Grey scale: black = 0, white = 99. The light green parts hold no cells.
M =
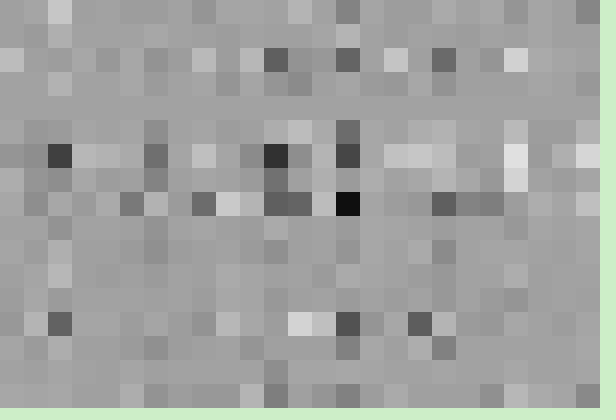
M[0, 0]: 62
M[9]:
[63, 63, 57, 63, 63, 62, 57, 63, 64, 62, 61, 66, 62, 63, 60, 65, 64, 63, 61, 63, 63, 59, 64, 63, 64]
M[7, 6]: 51
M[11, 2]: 71
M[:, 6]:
[61, 65, 57, 60, 63, 55, 43, 51, 69, 57, 56, 60, 62, 64, 56, 62, 57]
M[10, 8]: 62
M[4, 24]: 63
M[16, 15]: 61
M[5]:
[64, 59, 60, 64, 63, 64, 55, 63, 64, 61, 62, 67, 73, 66, 42, 65, 63, 67, 69, 64, 63, 72, 61, 61, 69]
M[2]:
[73, 62, 61, 65, 59, 65, 57, 61, 72, 61, 71, 37, 57, 59, 39, 63, 76, 62, 41, 62, 58, 81, 66, 64, 63]
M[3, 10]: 64
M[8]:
[65, 55, 65, 60, 66, 47, 69, 60, 42, 78, 70, 37, 39, 73, 6, 64, 61, 59, 37, 51, 49, 61, 67, 64, 74]
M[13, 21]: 65
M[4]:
[63, 63, 63, 63, 63, 63, 63, 63, 63, 63, 63, 63, 63, 63, 63, 63, 63, 63, 63, 63, 63, 63, 63, 63, 63]
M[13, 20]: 59
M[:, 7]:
[63, 63, 61, 63, 63, 63, 64, 62, 60, 63, 61, 63, 63, 61, 61, 63, 61]
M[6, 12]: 55
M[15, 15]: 64
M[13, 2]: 38
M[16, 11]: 49
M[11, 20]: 63
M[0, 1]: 64
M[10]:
[64, 61, 68, 62, 62, 60, 56, 61, 62, 63, 60, 56, 62, 63, 58, 65, 63, 66, 54, 63, 64, 64, 63, 62, 64]
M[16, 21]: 71
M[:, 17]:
[61, 63, 62, 65, 63, 67, 77, 65, 59, 63, 66, 61, 63, 36, 67, 63, 62]
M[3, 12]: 54
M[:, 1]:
[64, 60, 62, 63, 63, 59, 55, 58, 55, 63, 61, 64, 65, 70, 60, 62, 64]
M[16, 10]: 70
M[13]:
[59, 70, 38, 64, 64, 61, 64, 61, 57, 71, 65, 61, 82, 74, 32, 58, 65, 36, 70, 60, 59, 65, 63, 61, 64]
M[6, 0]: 58

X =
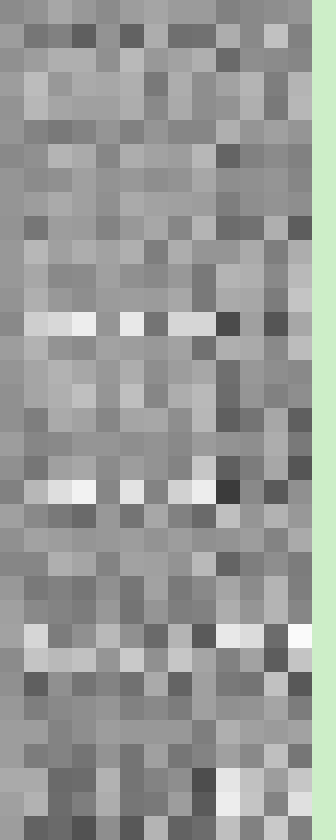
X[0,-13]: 54
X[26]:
[63, 83, 48, 56, 72, 56, 41, 70, 35, 90, 85, 42, 97]
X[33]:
[62, 69, 42, 49, 67, 46, 47, 61, 35, 92, 76, 51, 87]
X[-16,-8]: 61
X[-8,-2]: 36
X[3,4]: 65
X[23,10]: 49
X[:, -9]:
[54, 57, 56, 65, 62, 58, 52, 57, 56, 51, 63, 62, 60, 58, 63, 59, 58, 52, 58, 54, 52, 59, 59, 51, 56, 59, 72, 58, 51, 58, 61, 57, 69, 67, 55]
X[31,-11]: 51
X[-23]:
[57, 68, 59, 55, 60, 61, 60, 65, 47, 66, 65, 48, 76]
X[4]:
[57, 71, 64, 62, 62, 67, 53, 66, 55, 57, 68, 47, 71]
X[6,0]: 53
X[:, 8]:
[60, 44, 68, 55, 55, 52, 71, 65, 61, 70, 58, 47, 47, 83, 44, 65, 72, 71, 60, 77, 92, 41, 56, 72, 53, 50, 35, 64, 62, 62, 49, 51, 30, 35, 42]
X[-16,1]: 46
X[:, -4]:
[50, 67, 41, 63, 57, 68, 39, 55, 49, 42, 58, 70, 66, 29, 68, 43, 42, 37, 57, 37, 23, 74, 57, 39, 64, 67, 90, 50, 47, 56, 68, 62, 89, 92, 74]
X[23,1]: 52
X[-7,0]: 56
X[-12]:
[52, 52, 68, 64, 51, 63, 62, 57, 72, 39, 49, 55, 48]
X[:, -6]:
[60, 43, 63, 67, 66, 52, 61, 57, 62, 52, 67, 59, 65, 83, 63, 61, 67, 55, 53, 51, 81, 50, 61, 57, 47, 49, 70, 77, 39, 48, 59, 46, 55, 61, 38]
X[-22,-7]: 45
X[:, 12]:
[58, 50, 52, 70, 71, 58, 50, 52, 55, 36, 67, 72, 76, 65, 73, 53, 55, 37, 47, 33, 56, 59, 66, 48, 49, 52, 97, 76, 34, 48, 63, 46, 77, 87, 49]
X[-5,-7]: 59
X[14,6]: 59
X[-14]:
[62, 53, 47, 41, 59, 45, 65, 50, 41, 74, 58, 69, 59]
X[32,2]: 41
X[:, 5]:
[61, 38, 72, 68, 67, 50, 67, 59, 66, 59, 68, 56, 61, 90, 61, 67, 74, 64, 55, 61, 88, 45, 61, 63, 46, 45, 56, 78, 44, 50, 59, 45, 45, 46, 34]
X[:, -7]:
[64, 67, 59, 47, 53, 58, 63, 55, 63, 65, 49, 53, 60, 45, 59, 55, 52, 65, 57, 57, 51, 65, 57, 62, 63, 58, 41, 56, 66, 53, 59, 62, 51, 47, 70]
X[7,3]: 62
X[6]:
[53, 56, 70, 66, 52, 67, 63, 61, 71, 39, 50, 54, 50]

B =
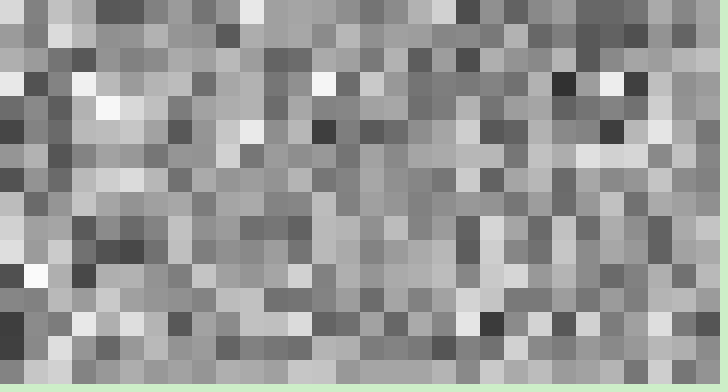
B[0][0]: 84
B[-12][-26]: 96
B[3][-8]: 69
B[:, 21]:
[38, 69, 57, 44, 61, 38, 46, 64, 46, 64, 52, 83, 47, 54, 81, 66]
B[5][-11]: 80
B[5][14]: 49
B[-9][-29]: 57
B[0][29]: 63
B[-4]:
[52, 50, 72, 60, 78, 62, 58, 56, 51, 73, 75, 44, 45, 51, 61, 42, 64, 50, 63, 82, 76, 47, 47, 61, 46, 60, 49, 70, 72, 60]
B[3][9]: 65
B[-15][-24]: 69
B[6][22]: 75
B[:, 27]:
[66, 57, 61, 74, 80, 89, 53, 76, 66, 38, 38, 68, 70, 86, 71, 80]
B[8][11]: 51
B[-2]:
[25, 53, 86, 58, 40, 59, 72, 57, 60, 39, 50, 46, 43, 70, 68, 48, 51, 47, 33, 50, 44, 81, 53, 48, 59, 53, 59, 71, 68, 54]
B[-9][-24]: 71
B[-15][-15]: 56
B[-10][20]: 71
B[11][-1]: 72
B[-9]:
[32, 57, 41, 72, 80, 85, 71, 44, 66, 58, 61, 57, 70, 46, 51, 65, 56, 52, 46, 79, 38, 64, 71, 41, 65, 53, 58, 76, 54, 50]
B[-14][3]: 34
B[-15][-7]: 49
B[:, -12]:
[81, 52, 61, 49, 48, 64, 66, 46, 55, 60, 71, 73, 63, 52, 33, 70]
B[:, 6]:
[50, 69, 54, 70, 74, 63, 46, 71, 62, 51, 44, 57, 58, 70, 72, 59]
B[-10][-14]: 53
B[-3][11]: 74
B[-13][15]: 78
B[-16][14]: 55
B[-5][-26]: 68
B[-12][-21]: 67
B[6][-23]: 58
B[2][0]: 68
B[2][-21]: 72
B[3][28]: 56
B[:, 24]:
[40, 34, 34, 61, 45, 51, 87, 65, 59, 42, 54, 54, 46, 81, 59, 63]
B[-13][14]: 42

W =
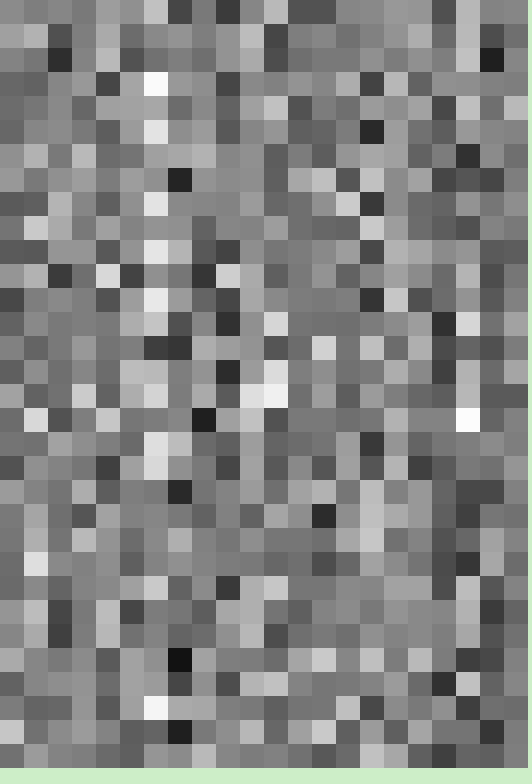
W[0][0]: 54
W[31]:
[44, 60, 51, 49, 41, 37, 58, 54, 72, 52, 48, 50, 44, 34, 41, 75, 65, 37, 25, 39, 37, 49]
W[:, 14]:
[52, 44, 47, 67, 43, 48, 58, 33, 79, 39, 61, 38, 49, 43, 45, 44, 36, 43, 61, 62, 46, 55, 65, 40, 53, 54, 43, 52, 47, 74, 37, 41]
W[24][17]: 63
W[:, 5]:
[56, 42, 32, 64, 63, 60, 45, 61, 56, 51, 57, 26, 61, 67, 49, 73, 67, 46, 41, 62, 49, 50, 42, 37, 62, 27, 44, 63, 63, 62, 36, 37]
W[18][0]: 45
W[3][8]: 55
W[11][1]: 69
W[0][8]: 47
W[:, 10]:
[52, 73, 66, 53, 62, 52, 56, 55, 60, 51, 55, 66, 65, 56, 57, 60, 86, 75, 61, 63, 60, 38, 55, 47, 68, 68, 71, 48, 70, 47, 71, 48]
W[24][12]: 46
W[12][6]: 90
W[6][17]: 38
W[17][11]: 32
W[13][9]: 19
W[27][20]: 28
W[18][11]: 39
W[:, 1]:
[49, 69, 46, 38, 46, 52, 69, 47, 37, 78, 34, 69, 49, 53, 39, 55, 38, 84, 44, 56, 51, 64, 68, 86, 53, 73, 66, 52, 52, 39, 44, 60]
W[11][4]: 84
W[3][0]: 40
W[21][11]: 64
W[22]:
[46, 68, 45, 72, 57, 42, 53, 68, 50, 46, 55, 46, 46, 43, 65, 77, 44, 51, 32, 40, 63, 51]
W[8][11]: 40
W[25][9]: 65
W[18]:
[45, 44, 63, 55, 49, 41, 86, 73, 41, 37, 61, 39, 42, 45, 61, 22, 58, 39, 46, 49, 54, 49]
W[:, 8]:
[47, 49, 43, 55, 53, 60, 69, 57, 52, 38, 34, 21, 39, 52, 67, 57, 66, 12, 41, 47, 45, 38, 50, 51, 54, 36, 42, 63, 56, 65, 47, 72]
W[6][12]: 48
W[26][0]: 52
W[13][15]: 48
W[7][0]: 59
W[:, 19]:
[71, 72, 75, 55, 74, 59, 19, 33, 57, 31, 58, 70, 57, 83, 39, 69, 71, 98, 49, 47, 28, 25, 40, 21, 73, 69, 65, 24, 75, 24, 45, 39]
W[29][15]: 28
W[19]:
[32, 56, 51, 46, 25, 62, 84, 56, 47, 27, 63, 34, 53, 33, 62, 33, 70, 25, 35, 47, 44, 58]
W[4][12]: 32

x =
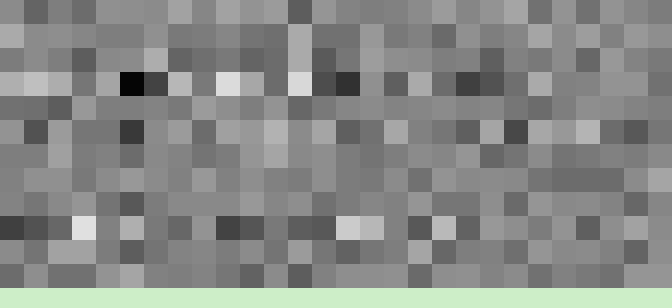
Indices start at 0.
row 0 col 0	54
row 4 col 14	52
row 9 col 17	34
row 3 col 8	47
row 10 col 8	52
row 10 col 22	58
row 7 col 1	56
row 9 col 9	26
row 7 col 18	57
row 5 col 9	62
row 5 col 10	59
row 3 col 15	56
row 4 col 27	49
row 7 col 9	50
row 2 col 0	48
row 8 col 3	58
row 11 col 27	58
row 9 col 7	40
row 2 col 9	47
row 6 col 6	53
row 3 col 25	57
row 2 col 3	36
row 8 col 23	53
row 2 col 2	49
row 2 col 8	43
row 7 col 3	47
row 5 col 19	37
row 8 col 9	53
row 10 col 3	63
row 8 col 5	34
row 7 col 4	54
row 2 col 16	55
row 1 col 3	52
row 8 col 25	51
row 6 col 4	50
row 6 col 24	47
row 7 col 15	47
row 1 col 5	49

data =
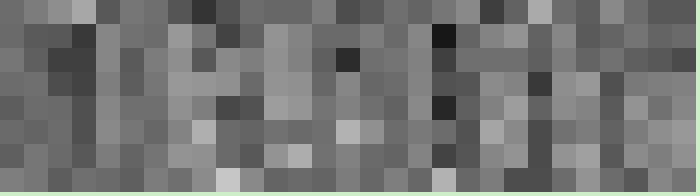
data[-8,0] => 42
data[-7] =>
[41, 35, 34, 22, 52, 44, 42, 59, 45, 26, 38, 57, 51, 41, 41, 48, 41, 52, 9, 39, 51, 57, 38, 52, 35, 39, 45, 39, 41]
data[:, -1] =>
[34, 41, 29, 50, 52, 59, 56, 45]
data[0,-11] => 46
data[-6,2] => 25
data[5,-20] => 41
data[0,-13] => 43
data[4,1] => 42
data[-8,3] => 65
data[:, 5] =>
[46, 44, 35, 36, 43, 46, 39, 37]
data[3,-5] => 59
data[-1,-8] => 30
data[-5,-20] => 56
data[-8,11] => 40
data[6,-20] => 41
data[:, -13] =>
[43, 41, 45, 42, 38, 42, 39, 49]
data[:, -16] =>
[48, 41, 37, 40, 45, 43, 44, 39]
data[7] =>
[49, 46, 36, 43, 41, 37, 48, 43, 54, 77, 53, 39, 41, 39, 48, 40, 49, 40, 69, 40, 48, 30, 30, 42, 57, 42, 34, 52, 45]
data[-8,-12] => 39
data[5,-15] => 69
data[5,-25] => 53
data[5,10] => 39
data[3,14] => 52
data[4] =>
[36, 42, 41, 31, 52, 43, 43, 56, 49, 28, 32, 61, 58, 45, 50, 43, 38, 53, 15, 37, 50, 61, 38, 54, 51, 35, 57, 44, 52]
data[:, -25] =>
[34, 52, 52, 49, 52, 53, 48, 41]
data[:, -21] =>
[20, 45, 34, 58, 49, 68, 56, 54]
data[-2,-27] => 41
